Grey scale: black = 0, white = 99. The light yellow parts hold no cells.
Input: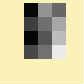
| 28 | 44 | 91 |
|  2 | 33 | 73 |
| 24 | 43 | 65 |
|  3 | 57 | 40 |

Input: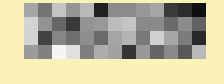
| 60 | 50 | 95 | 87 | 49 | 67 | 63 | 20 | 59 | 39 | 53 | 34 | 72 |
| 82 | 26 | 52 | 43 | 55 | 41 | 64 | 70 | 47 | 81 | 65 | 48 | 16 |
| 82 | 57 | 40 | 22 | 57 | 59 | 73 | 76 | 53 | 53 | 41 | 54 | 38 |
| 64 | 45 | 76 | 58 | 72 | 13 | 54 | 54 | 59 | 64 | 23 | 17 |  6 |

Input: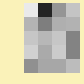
| 56 | 65 | 65 | 73 |
| 81 | 66 | 79 | 51 |
| 77 | 71 | 77 | 51 |
| 70 | 49 | 68 | 69 |
| 91 | 14 | 58 | 76 |

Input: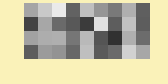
| 36 | 60 | 57 | 40 | 74 | 35 | 41 | 81 | 65 |
| 63 | 67 | 68 | 46 | 72 | 33 | 19 | 68 | 42 |
| 26 | 65 | 41 | 34 | 23 | 87 | 36 | 75 | 36 |
| 64 | 78 | 91 | 38 | 74 | 58 | 47 | 68 | 37 |

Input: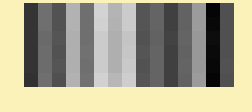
| 19 | 43 | 31 | 69 | 44 | 81 | 71 | 80 | 33 | 39 | 25 | 38 | 60 |  2 | 31 |
| 20 | 42 | 33 | 68 | 43 | 79 | 68 | 78 | 32 | 39 | 25 | 39 | 59 |  3 | 32 |
| 20 | 42 | 32 | 68 | 44 | 79 | 68 | 77 | 33 | 39 | 25 | 38 | 59 |  4 | 31 |
| 20 | 41 | 33 | 68 | 43 | 79 | 68 | 76 | 32 | 38 | 26 | 39 | 59 |  5 | 31 |
| 20 | 43 | 32 | 69 | 43 | 81 | 69 | 79 | 33 | 39 | 25 | 38 | 60 |  3 | 31 |
| 20 | 43 | 32 | 69 | 43 | 82 | 70 | 79 | 33 | 39 | 25 | 38 | 60 |  2 | 31 |

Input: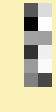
| 50 | 28 |
| 60 | 97 |
| 19 | 93 |
| 63 | 62 |
|  2 | 99 |
| 34 | 85 |
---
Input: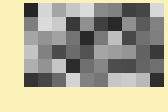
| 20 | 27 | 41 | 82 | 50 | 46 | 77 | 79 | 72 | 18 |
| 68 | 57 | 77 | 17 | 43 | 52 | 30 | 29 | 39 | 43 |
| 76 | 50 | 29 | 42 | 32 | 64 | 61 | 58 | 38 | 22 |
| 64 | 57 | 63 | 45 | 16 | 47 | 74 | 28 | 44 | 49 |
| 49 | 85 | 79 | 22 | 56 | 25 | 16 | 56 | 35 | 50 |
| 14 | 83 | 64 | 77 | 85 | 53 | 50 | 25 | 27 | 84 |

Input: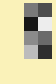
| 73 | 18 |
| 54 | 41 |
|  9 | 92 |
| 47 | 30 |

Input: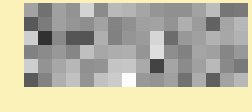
| 35 | 51 | 68 | 75 | 57 | 75 | 79 | 98 | 59 | 57 | 62 | 44 | 67 | 37 | 63 | 71 |
| 80 | 57 | 65 | 71 | 56 | 57 | 76 | 77 | 66 | 26 | 64 | 54 | 62 | 72 | 53 | 47 |
| 50 | 54 | 59 | 52 | 74 | 65 | 67 | 68 | 58 | 86 | 55 | 50 | 64 | 62 | 52 | 59 |
| 80 | 19 | 53 | 33 | 33 | 68 | 50 | 58 | 60 | 83 | 42 | 59 | 62 | 69 | 65 | 69 |
| 34 | 48 | 62 | 58 | 55 | 63 | 51 | 56 | 62 | 63 | 57 | 68 | 60 | 38 | 64 | 71 |
| 63 | 44 | 62 | 57 | 82 | 54 | 72 | 70 | 64 | 58 | 56 | 56 | 63 | 73 | 46 | 47 |

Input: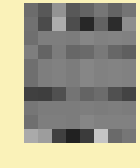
| 66 | 61 | 25 | 13 | 23 | 76 | 41 | 46 |
| 43 | 49 | 49 | 48 | 52 | 50 | 50 | 50 |
| 46 | 48 | 48 | 48 | 49 | 48 | 49 | 48 |
| 25 | 24 | 31 | 45 | 39 | 42 | 31 | 26 |
| 43 | 49 | 50 | 48 | 52 | 50 | 51 | 50 |
| 43 | 49 | 50 | 48 | 52 | 50 | 51 | 50 |
| 49 | 39 | 48 | 40 | 41 | 47 | 40 | 37 |
| 43 | 49 | 49 | 48 | 52 | 50 | 51 | 50 |
| 44 | 29 | 67 | 30 | 15 | 38 | 17 | 55 |
| 42 | 34 | 57 | 34 | 39 | 46 | 39 | 45 |

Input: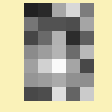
| 28 | 30 | 86 | 39 | 79 |
| 58 | 61 | 66 | 56 | 55 |
| 62 | 81 | 97 | 64 | 28 |
| 54 | 61 | 70 | 42 | 72 |
| 27 | 41 | 69 | 17 | 37 |
| 46 | 32 | 32 | 30 | 64 |
| 13 | 16 | 65 | 84 | 48 |

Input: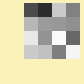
| 78 | 75 | 49 | 95 |
| 90 | 57 | 97 | 40 |
| 71 | 60 | 59 | 56 |
| 29 | 17 | 78 | 50 |

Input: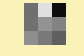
| 55 | 47 | 37 |
| 44 | 57 | 51 |
| 43 | 87 |  6 |
